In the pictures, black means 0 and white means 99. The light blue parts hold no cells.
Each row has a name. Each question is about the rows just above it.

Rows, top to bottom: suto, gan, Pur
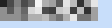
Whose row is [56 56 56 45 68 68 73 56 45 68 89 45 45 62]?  Pur
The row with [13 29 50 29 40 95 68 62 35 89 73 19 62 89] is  suto

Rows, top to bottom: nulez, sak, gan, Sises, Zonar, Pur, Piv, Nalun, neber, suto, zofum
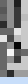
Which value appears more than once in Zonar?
[40]
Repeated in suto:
[78]

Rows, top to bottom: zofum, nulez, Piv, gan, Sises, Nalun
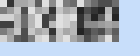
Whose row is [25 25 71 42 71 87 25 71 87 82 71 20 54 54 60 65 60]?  gan
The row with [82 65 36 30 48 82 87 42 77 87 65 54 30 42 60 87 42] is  Nalun
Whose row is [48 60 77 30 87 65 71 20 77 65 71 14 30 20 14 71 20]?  nulez
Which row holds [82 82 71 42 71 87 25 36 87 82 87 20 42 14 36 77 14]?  Piv

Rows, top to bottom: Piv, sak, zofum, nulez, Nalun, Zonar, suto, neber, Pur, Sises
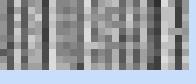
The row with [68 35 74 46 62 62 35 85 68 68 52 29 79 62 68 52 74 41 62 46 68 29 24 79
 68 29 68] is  Sises
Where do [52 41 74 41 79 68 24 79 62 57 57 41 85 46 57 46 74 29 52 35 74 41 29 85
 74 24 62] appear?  Zonar

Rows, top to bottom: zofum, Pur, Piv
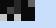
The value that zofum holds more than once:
[4]
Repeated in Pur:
[4]
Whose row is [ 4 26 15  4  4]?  Pur
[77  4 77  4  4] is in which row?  Piv

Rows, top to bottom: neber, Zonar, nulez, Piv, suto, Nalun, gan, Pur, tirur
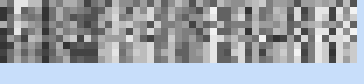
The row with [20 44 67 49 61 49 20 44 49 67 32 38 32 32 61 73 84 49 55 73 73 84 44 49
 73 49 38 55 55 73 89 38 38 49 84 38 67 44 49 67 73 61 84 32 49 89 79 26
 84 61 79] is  tirur
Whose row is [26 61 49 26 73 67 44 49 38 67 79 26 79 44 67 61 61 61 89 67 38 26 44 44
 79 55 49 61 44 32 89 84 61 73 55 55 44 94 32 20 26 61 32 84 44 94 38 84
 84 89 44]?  Nalun
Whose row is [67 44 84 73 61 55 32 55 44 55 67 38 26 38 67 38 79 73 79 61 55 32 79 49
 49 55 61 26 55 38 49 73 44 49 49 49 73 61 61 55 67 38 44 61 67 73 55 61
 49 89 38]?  Piv

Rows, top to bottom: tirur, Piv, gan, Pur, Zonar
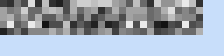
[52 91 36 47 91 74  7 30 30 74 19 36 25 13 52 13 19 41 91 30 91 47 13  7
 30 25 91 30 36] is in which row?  Pur
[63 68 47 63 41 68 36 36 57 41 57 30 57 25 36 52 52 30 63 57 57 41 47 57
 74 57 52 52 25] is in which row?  gan

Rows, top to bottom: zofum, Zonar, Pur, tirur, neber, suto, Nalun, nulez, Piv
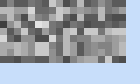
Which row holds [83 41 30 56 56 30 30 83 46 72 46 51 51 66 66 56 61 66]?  suto
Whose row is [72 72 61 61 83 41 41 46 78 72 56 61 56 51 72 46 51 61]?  Zonar
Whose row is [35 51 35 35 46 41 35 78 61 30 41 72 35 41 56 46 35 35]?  zofum

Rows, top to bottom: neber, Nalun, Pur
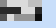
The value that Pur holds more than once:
[58]
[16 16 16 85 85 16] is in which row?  Nalun
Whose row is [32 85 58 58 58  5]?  Pur

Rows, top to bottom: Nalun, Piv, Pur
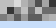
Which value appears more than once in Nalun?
[74]
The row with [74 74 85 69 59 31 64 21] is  Nalun
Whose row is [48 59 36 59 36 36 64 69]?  Pur
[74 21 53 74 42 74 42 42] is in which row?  Piv

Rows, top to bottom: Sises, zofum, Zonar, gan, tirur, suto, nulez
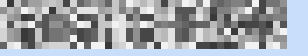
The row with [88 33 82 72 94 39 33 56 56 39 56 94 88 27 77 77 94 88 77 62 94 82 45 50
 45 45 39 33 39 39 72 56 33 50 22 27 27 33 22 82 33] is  gan
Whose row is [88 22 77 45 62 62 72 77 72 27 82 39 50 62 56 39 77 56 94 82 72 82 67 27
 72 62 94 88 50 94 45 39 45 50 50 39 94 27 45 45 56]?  Sises
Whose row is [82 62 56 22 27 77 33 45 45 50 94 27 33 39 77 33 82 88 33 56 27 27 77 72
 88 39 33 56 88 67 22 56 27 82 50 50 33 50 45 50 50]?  Zonar

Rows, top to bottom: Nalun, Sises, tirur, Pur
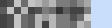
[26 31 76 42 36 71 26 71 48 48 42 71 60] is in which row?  Pur
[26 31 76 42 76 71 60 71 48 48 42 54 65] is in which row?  Nalun
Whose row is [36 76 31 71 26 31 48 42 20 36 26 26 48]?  Sises

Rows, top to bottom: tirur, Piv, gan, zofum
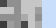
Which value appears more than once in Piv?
[77]
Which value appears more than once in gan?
[56]
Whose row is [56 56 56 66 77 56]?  gan
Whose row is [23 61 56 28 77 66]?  zofum
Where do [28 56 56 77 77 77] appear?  tirur

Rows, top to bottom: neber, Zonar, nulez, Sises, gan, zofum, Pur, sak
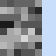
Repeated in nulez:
[39]
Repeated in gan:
[27]
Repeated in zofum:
[65]
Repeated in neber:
[39]
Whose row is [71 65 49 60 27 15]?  Zonar
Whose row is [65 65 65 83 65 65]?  zofum

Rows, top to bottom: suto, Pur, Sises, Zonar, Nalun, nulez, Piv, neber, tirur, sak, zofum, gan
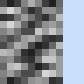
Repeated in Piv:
[29]
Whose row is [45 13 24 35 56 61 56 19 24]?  gan
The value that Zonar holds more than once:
[67]

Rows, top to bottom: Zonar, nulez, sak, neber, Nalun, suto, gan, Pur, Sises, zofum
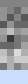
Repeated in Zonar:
[51]
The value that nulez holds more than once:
[57]
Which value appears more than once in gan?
[40]
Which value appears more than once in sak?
[34]
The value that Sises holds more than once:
[79]
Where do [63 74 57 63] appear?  Nalun
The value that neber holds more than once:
[40]

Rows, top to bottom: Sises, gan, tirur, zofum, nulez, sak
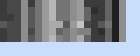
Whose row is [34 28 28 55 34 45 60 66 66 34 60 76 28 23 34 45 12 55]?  zofum

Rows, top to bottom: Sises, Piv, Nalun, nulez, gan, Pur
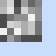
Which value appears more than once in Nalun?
[56]
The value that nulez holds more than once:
[77]
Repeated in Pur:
[30]
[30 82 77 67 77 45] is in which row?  nulez
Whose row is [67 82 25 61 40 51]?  Sises
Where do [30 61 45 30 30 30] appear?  Pur
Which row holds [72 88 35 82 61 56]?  Piv

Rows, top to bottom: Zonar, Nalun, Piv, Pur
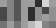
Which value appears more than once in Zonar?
[61]
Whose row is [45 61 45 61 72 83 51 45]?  Pur

